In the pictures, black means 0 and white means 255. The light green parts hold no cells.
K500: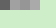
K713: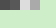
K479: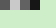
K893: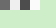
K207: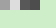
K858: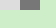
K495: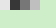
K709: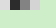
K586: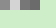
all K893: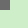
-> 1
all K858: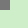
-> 3 4
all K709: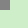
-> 3
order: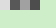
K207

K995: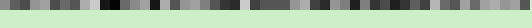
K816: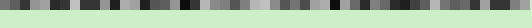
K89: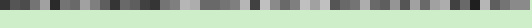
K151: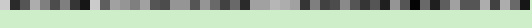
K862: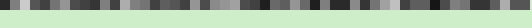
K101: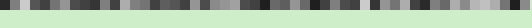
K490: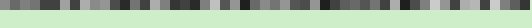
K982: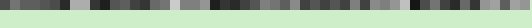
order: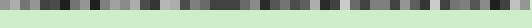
K101
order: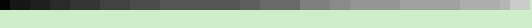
K995
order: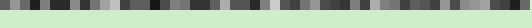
K862

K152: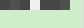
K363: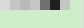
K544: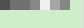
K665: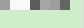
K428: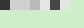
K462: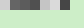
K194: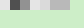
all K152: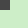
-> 1 3 5 6
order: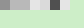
K194
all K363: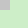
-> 2 4 7
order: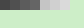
K462
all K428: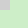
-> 2 3

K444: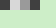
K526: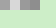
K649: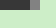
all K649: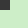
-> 1 2 3
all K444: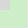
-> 2

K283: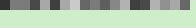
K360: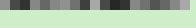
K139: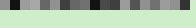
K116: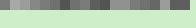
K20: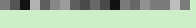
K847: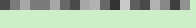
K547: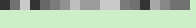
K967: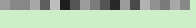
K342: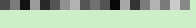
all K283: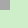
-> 5 7 18
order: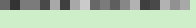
K283
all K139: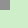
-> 1 6 15 18

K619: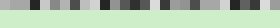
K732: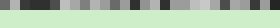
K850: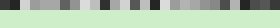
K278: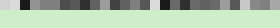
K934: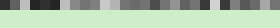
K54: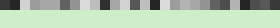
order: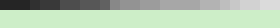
K619
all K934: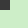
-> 21 23
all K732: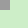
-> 11 13 18 19 25 27
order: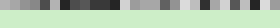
K850

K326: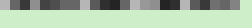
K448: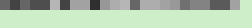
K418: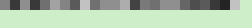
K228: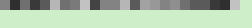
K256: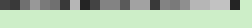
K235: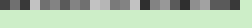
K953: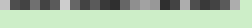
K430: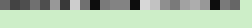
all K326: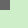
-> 2 7 8 13 23
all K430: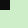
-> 10 14 22
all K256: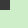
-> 2 7 16
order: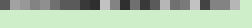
K228
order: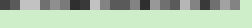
K235
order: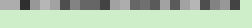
K448
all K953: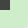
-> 3 5 9 18 22

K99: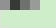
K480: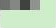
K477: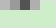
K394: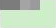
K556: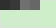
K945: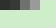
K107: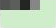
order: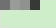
K99
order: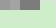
K394

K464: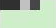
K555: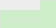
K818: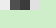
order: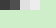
K818
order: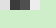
K818
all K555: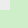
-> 1 2 3 4

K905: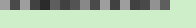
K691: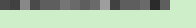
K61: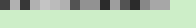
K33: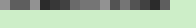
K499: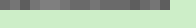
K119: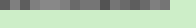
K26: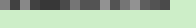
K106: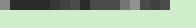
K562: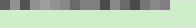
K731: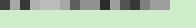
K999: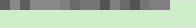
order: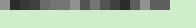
K33
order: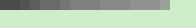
K562
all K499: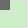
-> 1 8 9 11 12 13 15
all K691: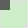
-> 5 6 9 13 14 17
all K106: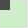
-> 8 10 11 12 15 17
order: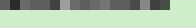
K691

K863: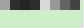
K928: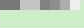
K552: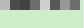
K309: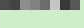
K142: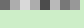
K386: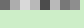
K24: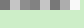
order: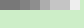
K928
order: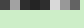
K863
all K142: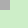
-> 2 4
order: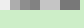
K928
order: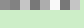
K24

